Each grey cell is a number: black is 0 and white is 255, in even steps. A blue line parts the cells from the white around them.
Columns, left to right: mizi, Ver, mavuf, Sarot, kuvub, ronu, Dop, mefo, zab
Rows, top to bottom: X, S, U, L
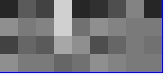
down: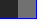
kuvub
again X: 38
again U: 102
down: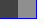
mizi
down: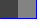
mavuf
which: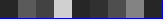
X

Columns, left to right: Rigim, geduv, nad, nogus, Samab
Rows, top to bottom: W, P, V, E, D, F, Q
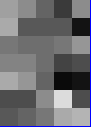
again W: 140
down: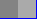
Rigim
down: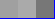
Rigim
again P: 88
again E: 131
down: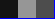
Samab
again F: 77

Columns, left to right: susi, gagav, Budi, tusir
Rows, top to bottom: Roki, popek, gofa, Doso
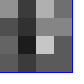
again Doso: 90
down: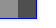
susi
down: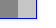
Budi
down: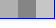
Budi

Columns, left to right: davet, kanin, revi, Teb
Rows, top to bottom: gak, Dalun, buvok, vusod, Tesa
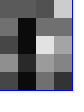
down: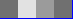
revi
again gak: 90
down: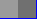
revi
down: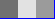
revi
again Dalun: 112

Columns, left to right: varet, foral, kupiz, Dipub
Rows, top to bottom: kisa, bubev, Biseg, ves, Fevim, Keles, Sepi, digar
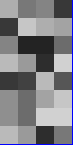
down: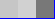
Dipub
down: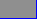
varet
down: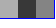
varet
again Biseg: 35
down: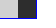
kupiz

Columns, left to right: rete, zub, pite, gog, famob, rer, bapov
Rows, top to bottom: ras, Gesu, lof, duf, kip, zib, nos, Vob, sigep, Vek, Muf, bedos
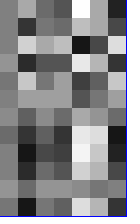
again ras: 169
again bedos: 118
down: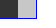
bapov
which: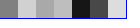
lof
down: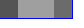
gog
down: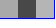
rer

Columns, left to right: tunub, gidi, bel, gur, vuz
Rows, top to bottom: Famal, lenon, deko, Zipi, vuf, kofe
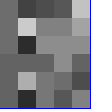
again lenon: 129
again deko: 141
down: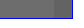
tunub
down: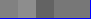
bel
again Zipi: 99

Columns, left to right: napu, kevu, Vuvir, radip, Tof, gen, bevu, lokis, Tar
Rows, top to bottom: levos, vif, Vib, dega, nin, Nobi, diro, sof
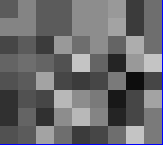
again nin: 70
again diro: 48

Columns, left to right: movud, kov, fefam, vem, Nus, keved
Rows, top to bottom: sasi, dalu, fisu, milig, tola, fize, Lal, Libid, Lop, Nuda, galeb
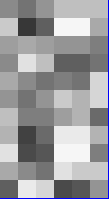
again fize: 148
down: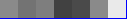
kov

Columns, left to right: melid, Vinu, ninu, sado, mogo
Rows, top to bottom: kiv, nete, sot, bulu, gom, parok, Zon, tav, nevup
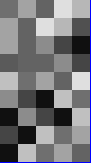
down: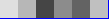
sado
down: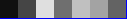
mogo
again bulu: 99
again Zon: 16

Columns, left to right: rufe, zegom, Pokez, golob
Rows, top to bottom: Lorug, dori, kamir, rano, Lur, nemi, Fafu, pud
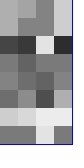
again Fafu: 236
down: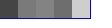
rufe
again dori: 131
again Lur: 131
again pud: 122
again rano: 122

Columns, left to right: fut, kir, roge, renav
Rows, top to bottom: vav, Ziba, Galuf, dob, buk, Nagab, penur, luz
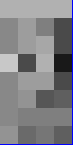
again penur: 127
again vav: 177
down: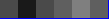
renav

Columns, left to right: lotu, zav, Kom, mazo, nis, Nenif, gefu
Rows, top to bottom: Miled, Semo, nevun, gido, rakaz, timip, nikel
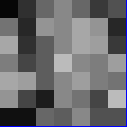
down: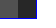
gefu
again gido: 125
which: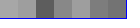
rakaz
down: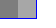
lotu
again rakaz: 158

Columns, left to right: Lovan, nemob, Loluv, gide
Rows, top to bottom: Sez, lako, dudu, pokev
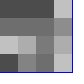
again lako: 110
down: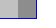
gide
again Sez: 76

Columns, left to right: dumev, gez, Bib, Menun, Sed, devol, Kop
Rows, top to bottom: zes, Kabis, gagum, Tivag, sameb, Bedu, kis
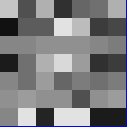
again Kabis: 92
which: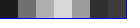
Tivag
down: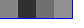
devol

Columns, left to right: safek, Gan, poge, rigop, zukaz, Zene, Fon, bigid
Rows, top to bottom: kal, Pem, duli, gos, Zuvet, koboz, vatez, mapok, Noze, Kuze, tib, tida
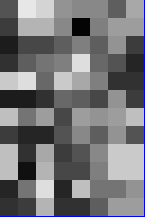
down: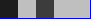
safek
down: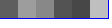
zukaz
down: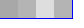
poge
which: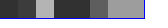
tida
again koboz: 28

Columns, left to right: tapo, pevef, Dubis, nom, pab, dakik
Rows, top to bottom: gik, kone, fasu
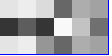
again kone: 53
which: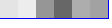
fasu

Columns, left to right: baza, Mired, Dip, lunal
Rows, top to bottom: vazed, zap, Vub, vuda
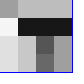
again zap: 23
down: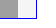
baza
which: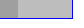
vazed
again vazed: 189
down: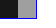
lunal
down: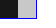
Mired

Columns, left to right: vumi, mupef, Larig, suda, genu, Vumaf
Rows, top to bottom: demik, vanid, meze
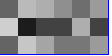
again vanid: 66
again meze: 119
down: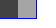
Larig
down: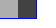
Larig

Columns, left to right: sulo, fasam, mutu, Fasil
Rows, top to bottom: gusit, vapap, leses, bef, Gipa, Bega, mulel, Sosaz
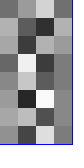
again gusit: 112
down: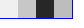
fasam

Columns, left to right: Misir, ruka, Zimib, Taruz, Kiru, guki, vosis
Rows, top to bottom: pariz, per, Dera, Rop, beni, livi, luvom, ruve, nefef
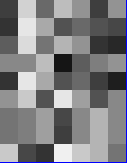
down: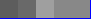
Kiru
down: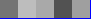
Zimib
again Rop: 136
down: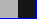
Taruz

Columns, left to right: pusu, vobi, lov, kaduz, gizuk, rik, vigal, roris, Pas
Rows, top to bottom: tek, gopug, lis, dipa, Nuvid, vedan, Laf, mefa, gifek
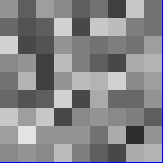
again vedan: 104
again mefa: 148
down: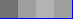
Pas
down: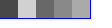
vigal

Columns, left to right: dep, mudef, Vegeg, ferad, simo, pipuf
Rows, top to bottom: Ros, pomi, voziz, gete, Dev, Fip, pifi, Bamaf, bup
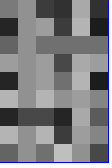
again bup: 145
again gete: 157
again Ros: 49
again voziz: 112
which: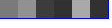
Ros
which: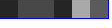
pifi

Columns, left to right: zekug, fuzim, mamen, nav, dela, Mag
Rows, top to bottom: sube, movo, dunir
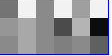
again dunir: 138
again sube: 242
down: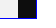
Mag

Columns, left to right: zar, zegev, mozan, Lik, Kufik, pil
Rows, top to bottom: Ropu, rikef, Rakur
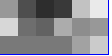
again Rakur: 121
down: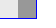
pil
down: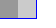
pil
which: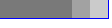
Rakur

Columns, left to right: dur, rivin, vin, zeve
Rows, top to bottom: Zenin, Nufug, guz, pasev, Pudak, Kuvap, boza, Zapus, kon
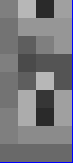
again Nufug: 150
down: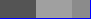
zeve
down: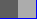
rivin
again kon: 105
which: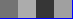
Kuvap
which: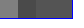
pasev

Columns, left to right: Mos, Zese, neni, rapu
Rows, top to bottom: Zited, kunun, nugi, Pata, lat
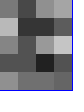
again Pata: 82
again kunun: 53

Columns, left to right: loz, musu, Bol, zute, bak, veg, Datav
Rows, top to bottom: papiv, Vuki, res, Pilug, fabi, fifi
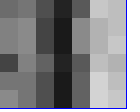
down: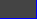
Bol
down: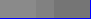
musu
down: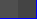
Bol
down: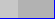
veg
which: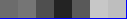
papiv

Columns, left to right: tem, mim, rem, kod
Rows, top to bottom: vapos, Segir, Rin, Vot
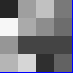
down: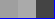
mim
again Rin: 68
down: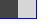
mim
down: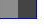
rem
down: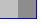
rem

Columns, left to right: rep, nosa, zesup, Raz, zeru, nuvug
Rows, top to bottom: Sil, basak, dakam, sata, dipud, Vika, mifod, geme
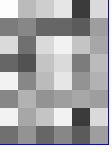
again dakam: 218
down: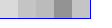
zesup

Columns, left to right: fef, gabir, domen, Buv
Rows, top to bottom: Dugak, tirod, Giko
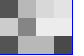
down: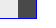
Buv
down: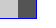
fef
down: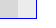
domen
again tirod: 236
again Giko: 184
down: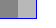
gabir
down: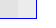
Buv

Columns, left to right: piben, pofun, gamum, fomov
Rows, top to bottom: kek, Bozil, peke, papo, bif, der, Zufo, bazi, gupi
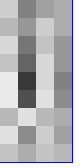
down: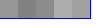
fomov
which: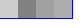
kek
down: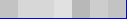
gamum

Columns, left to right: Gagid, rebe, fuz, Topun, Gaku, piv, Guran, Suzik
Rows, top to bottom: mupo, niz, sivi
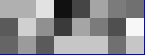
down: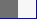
Suzik
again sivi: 198

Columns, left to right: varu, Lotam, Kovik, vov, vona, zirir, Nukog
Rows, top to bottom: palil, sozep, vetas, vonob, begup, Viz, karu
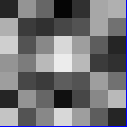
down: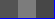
Lotam
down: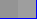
varu

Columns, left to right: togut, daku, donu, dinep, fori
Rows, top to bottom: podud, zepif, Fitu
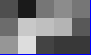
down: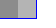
dinep
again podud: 118
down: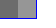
togut
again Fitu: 56

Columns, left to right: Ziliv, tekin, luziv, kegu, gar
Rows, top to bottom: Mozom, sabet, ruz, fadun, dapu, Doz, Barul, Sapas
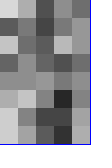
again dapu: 142
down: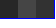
kegu

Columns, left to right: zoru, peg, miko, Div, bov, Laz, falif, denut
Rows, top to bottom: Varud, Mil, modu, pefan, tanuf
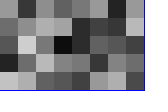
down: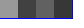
Laz
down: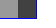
Laz

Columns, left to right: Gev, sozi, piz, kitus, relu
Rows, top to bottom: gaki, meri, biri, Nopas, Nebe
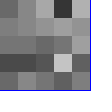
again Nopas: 74
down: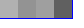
relu
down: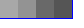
piz
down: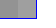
relu
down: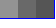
piz
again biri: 117
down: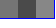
sozi

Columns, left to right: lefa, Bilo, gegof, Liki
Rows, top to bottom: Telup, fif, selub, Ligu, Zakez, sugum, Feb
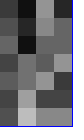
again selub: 101
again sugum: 68
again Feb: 136
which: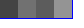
Ligu
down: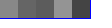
gegof

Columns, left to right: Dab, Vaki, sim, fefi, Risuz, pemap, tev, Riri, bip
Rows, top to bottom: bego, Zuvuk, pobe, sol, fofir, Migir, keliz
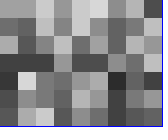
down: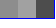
pemap
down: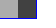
Dab
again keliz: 87
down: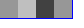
bip
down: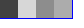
Vaki
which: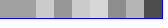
bego

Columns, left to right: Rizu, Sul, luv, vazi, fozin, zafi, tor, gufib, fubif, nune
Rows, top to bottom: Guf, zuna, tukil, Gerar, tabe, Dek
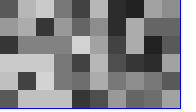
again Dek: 192
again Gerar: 202
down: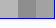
zafi
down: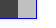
Sul

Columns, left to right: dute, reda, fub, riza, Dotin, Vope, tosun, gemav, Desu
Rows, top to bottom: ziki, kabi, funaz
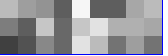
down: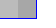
Desu
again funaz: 115
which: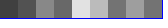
funaz
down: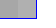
gemav
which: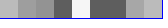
ziki
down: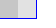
Dotin

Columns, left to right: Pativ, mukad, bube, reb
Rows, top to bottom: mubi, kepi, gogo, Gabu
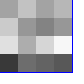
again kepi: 151
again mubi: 163
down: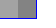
bube

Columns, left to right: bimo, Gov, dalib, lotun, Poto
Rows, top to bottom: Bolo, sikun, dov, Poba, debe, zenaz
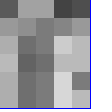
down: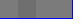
dalib
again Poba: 186
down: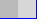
lotun
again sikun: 153

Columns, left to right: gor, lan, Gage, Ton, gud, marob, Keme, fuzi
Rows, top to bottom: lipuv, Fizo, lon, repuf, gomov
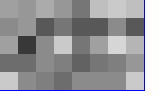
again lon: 160
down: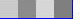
Keme

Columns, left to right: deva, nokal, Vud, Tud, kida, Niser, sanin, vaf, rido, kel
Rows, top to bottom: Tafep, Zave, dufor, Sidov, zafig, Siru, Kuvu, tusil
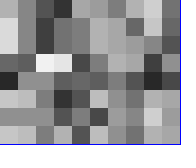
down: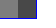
kida
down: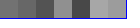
kel

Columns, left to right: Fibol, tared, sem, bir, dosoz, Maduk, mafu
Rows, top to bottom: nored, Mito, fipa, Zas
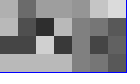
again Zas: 185
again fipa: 69
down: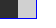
sem
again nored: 158

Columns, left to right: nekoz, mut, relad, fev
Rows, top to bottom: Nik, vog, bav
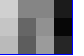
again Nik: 133
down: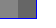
mut

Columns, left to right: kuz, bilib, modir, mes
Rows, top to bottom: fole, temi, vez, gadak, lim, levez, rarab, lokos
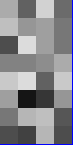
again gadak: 130
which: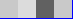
lim
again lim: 201
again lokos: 77
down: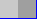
kuz
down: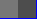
kuz
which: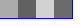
fole

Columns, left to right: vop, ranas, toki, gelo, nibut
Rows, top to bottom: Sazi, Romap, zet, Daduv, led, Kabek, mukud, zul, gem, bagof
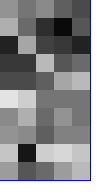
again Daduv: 56
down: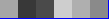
ranas
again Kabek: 117
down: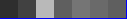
toki
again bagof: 156

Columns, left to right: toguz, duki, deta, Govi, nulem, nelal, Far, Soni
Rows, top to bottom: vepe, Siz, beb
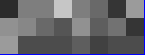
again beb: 76
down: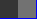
Far
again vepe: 126
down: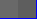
nelal
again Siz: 145

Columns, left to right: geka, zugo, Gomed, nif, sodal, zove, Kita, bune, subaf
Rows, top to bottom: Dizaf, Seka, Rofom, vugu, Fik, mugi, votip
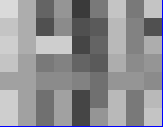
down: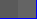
zove
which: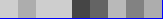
Rofom
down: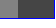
sodal
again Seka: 80
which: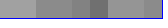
Fik
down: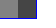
sodal
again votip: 161

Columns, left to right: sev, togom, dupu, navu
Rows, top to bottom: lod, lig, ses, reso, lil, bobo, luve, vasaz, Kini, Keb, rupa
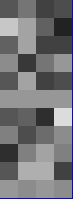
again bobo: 151
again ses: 65
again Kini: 128
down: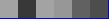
togom
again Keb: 175
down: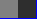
sev

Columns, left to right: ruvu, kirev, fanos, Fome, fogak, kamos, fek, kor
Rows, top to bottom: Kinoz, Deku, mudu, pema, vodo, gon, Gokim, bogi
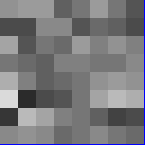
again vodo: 146
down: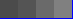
kirev
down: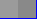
fanos
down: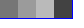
fek

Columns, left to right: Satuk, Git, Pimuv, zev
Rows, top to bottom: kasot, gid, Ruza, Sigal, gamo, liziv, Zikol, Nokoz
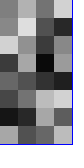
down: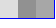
Git
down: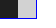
zev
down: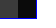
Pimuv

